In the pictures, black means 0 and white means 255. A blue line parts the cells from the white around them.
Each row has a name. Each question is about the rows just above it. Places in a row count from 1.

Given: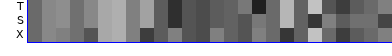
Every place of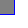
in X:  3 8 11 14 17 26
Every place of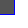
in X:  5 12 16

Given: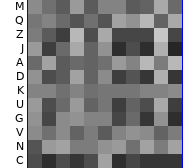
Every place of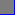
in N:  4 5 10
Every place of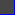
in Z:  7 8 9 11
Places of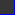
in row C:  4 9 10 11
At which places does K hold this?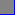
1 2 4 9 10
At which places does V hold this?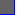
4 10

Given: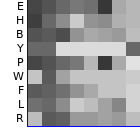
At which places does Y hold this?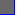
1 2 8
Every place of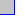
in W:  1 4 5 6 7
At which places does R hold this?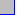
1 8
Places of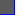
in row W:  2
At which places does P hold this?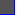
2

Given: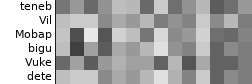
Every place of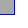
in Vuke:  11
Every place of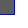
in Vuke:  3
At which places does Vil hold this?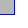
7 13
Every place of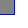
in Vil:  10
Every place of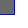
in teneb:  3 7
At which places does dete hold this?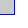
2 3 11

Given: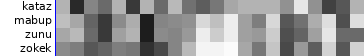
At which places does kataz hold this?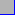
1 5 7 14 15 16 22
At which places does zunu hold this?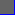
18
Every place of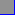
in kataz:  17 19

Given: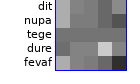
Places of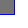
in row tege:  1 2 3 4 5
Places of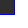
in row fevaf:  5
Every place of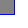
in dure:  2 3 5
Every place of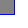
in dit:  2

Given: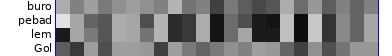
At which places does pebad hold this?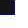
12 16
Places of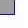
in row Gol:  3 5 6 9 15
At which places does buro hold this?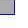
1 17
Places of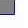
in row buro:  2 8 11 21 23

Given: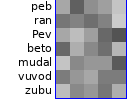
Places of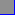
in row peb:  3
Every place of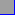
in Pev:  3
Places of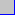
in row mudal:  1
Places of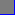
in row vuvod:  1 4 5

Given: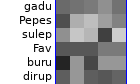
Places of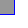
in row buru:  2 4 5
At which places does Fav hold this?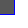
1 2 3

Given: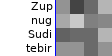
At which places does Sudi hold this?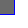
2 3
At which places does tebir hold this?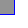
1 2 4

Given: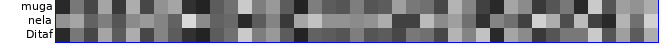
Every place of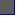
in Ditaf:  5 9 12 17 20 24 42
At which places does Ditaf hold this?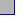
29

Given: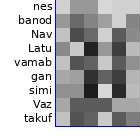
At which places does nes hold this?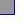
2 3
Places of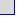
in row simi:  4
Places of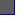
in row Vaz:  2 3 4

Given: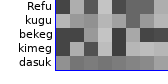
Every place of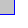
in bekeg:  4
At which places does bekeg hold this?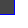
1 2 7
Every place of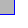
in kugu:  1 4 8
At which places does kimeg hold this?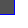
3
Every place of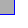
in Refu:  2 8
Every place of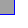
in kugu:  5

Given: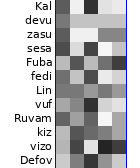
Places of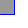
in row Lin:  3 5
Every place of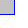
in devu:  2 3 4 5
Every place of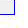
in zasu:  2 3

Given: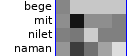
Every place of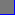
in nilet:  2
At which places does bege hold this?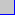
2 3 4 5
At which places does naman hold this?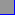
1
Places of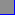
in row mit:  1 3 4
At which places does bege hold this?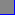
1

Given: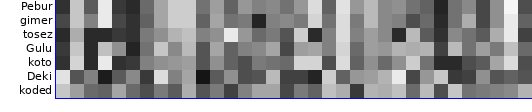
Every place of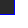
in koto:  3 28 29
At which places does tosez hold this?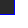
1 3 4 19 25

